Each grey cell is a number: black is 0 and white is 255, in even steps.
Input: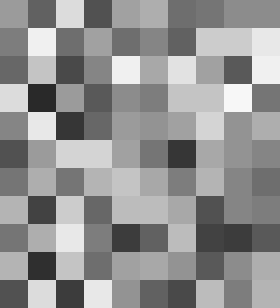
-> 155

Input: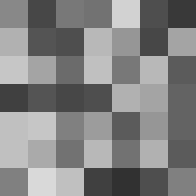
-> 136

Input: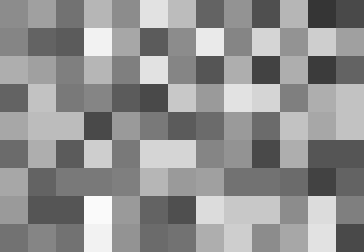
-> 140

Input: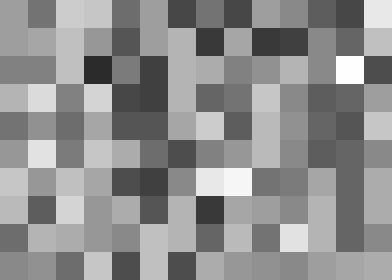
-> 158

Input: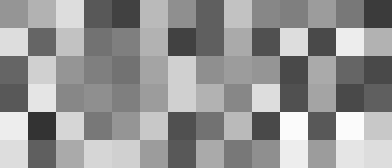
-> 149
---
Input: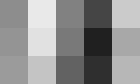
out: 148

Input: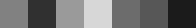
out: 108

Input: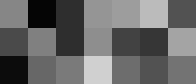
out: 109

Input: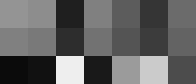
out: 99

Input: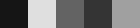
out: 99

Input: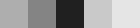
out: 174

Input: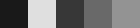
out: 105

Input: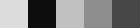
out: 141

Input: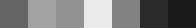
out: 130

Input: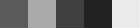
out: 90
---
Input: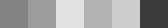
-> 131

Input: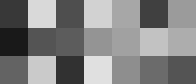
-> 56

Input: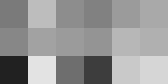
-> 122

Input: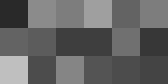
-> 41

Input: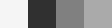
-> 245

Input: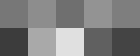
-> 119

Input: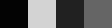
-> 3

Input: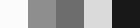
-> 251

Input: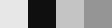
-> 231
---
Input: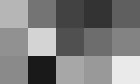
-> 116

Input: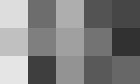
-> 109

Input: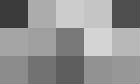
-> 172

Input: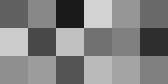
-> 136

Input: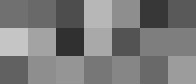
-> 105

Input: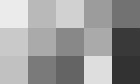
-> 185
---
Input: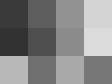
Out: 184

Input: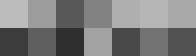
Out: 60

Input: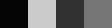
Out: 5

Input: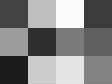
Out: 27

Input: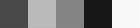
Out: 73

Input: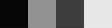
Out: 6
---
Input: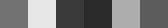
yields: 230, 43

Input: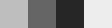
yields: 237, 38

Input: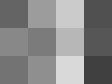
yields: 217, 64

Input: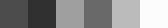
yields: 252, 48

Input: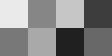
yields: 234, 32

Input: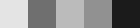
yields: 228, 27

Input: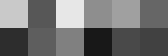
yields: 231, 24
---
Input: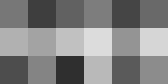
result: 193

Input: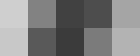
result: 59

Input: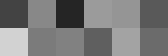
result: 129

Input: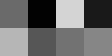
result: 114

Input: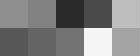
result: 115

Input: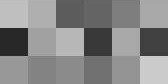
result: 183
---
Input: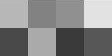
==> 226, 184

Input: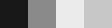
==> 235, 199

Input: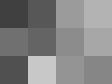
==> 200, 179

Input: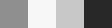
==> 247, 200

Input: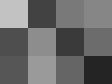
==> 194, 154

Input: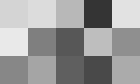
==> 233, 226

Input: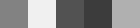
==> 240, 176
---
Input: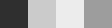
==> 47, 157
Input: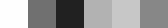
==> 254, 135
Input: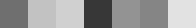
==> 111, 226
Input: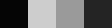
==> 5, 36
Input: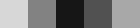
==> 215, 168
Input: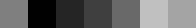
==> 127, 164
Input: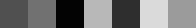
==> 80, 155
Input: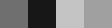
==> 111, 160
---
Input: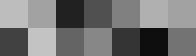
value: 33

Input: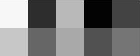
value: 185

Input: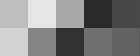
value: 169

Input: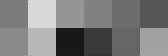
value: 149

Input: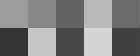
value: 98

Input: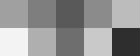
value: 89

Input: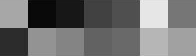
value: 23
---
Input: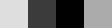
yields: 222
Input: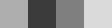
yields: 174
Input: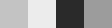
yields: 195
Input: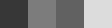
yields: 55
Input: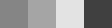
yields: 133
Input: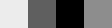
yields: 236
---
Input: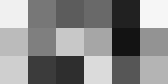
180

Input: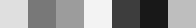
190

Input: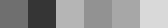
217

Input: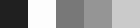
202

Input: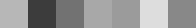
136

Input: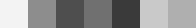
175

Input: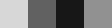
145

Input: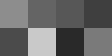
122
